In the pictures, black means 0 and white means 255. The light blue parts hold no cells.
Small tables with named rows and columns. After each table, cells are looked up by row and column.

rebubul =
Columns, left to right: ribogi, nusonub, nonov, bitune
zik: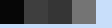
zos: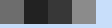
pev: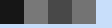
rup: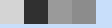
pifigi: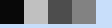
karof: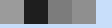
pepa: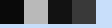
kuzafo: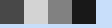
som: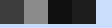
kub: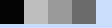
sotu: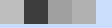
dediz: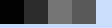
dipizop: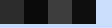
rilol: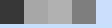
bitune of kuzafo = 24
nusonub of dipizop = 10
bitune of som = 28
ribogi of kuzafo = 72
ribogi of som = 61
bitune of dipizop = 13
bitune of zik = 116
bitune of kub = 108
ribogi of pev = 22
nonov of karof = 124
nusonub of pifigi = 192
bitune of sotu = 176
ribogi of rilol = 55
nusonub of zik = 62
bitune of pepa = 57
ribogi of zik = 6

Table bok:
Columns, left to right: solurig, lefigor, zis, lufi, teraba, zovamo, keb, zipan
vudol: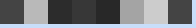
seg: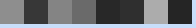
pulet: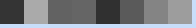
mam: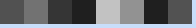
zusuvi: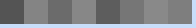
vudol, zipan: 68
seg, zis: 132
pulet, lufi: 101
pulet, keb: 132
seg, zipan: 37
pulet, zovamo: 90
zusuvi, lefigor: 132
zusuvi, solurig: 84
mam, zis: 53
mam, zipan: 82
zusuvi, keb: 137
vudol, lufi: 55
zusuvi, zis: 107
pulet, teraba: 48
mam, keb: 31
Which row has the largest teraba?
mam

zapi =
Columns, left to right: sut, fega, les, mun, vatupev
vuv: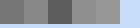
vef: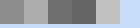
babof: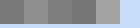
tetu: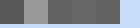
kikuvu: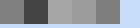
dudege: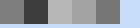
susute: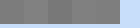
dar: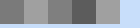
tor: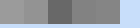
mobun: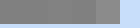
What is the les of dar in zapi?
127
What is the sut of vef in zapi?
140
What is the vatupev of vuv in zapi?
151
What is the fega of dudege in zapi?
60
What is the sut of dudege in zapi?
126
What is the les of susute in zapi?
120
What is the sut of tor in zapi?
155
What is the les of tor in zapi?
104
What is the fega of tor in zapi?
147
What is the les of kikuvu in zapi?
166
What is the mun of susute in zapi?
128
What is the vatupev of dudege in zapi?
118
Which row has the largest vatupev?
vef

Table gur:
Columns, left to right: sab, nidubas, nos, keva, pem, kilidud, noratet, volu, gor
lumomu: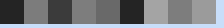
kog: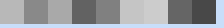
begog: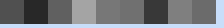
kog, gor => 72
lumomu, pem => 105
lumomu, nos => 59
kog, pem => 128
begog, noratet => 56
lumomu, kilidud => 36
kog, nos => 169
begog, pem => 119
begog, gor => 107
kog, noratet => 204
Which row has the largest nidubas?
kog

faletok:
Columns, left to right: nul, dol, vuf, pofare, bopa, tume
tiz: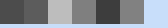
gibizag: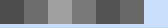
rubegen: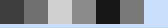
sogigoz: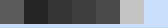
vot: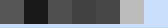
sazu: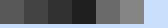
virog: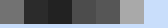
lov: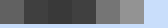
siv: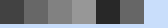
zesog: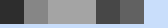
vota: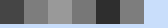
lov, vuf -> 57
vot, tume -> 188
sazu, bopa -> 106
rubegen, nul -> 62
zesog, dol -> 134
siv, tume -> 102
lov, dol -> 63
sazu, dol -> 66
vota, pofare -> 119
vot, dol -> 25
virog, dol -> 43
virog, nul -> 114

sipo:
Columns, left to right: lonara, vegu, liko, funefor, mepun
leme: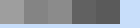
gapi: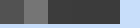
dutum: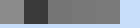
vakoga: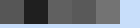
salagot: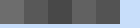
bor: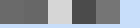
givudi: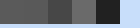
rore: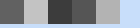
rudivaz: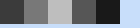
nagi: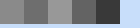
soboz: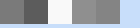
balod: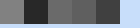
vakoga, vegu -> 31
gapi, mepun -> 59
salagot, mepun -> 83
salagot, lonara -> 109
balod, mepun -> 64
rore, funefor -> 85
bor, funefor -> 75
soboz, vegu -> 92
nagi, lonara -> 138
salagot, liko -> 72
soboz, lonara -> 122
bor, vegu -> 103

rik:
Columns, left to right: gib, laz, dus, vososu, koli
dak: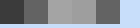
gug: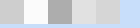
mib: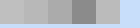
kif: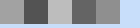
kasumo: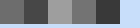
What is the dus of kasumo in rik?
158
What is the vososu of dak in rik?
158
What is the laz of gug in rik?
251
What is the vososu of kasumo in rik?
115
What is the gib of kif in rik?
162
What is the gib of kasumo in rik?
109
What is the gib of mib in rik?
191
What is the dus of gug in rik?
173
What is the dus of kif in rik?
189
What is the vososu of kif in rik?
100
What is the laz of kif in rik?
83
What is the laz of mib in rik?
184
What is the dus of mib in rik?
171
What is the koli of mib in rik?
187

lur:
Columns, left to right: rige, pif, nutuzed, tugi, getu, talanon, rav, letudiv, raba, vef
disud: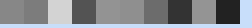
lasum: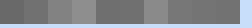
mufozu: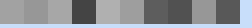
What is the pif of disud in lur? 124
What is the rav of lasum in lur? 138
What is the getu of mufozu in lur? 176
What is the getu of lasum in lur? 111
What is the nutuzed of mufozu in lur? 167
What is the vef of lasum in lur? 114
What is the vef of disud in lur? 34
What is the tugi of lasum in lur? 142
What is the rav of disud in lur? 108
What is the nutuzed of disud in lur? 211
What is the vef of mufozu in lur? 88
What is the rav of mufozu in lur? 93
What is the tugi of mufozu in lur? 68
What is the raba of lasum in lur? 116
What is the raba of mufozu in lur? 151
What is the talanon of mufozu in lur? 158
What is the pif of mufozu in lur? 151
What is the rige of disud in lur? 135
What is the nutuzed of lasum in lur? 130
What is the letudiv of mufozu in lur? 81

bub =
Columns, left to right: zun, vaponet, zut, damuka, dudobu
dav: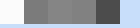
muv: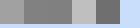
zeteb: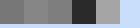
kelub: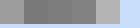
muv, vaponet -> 129
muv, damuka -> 191
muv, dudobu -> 111
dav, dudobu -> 76
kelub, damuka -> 130
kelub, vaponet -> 121
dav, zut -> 133
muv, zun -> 161
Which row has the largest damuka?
muv

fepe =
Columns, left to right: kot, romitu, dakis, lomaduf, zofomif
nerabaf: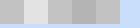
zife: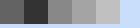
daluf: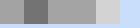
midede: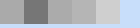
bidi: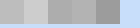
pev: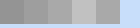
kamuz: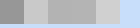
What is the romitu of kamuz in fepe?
201
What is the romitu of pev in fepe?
158
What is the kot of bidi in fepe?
189
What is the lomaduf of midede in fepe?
181
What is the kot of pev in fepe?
148
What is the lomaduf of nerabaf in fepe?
180
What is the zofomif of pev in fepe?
169
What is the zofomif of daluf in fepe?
211
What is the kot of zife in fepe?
99
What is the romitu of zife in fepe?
51
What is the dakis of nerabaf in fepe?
195
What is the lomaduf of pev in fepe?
193
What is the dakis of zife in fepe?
136
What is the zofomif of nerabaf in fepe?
194
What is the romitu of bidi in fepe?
205
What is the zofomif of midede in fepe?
207

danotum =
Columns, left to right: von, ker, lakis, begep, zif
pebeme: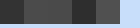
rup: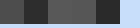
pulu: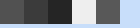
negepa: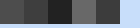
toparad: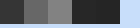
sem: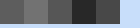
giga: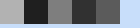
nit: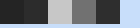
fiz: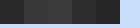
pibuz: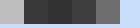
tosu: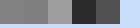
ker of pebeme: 75
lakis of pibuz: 50
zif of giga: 91
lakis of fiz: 59
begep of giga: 49
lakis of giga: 126
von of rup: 77
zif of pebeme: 80
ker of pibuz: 57
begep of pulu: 238
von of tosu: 130
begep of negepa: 104
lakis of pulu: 37
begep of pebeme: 46
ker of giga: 31
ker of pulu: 59
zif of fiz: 38
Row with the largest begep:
pulu

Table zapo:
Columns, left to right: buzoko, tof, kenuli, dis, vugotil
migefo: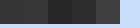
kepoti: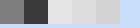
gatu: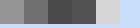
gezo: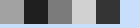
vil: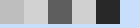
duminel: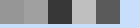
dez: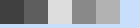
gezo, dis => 209
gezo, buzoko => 162
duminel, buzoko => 150
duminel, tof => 160
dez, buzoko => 64
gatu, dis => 82
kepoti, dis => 221
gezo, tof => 31
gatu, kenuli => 74
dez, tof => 94
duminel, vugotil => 90
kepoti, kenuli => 229
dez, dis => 137
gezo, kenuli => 123
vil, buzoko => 190
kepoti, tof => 58
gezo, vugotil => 52

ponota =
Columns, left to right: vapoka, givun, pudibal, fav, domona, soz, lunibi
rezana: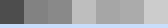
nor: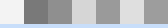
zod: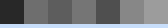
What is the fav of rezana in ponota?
190
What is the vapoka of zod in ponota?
40
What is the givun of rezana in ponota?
130
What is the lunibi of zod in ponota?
156
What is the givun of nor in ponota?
121
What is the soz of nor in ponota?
223
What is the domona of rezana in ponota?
166
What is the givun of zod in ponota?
110
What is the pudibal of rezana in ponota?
137
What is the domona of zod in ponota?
79
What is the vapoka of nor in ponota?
243
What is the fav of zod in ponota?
117
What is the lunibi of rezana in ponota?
204
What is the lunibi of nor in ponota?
157
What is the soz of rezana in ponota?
171
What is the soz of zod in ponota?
135
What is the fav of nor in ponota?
214
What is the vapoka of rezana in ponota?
77

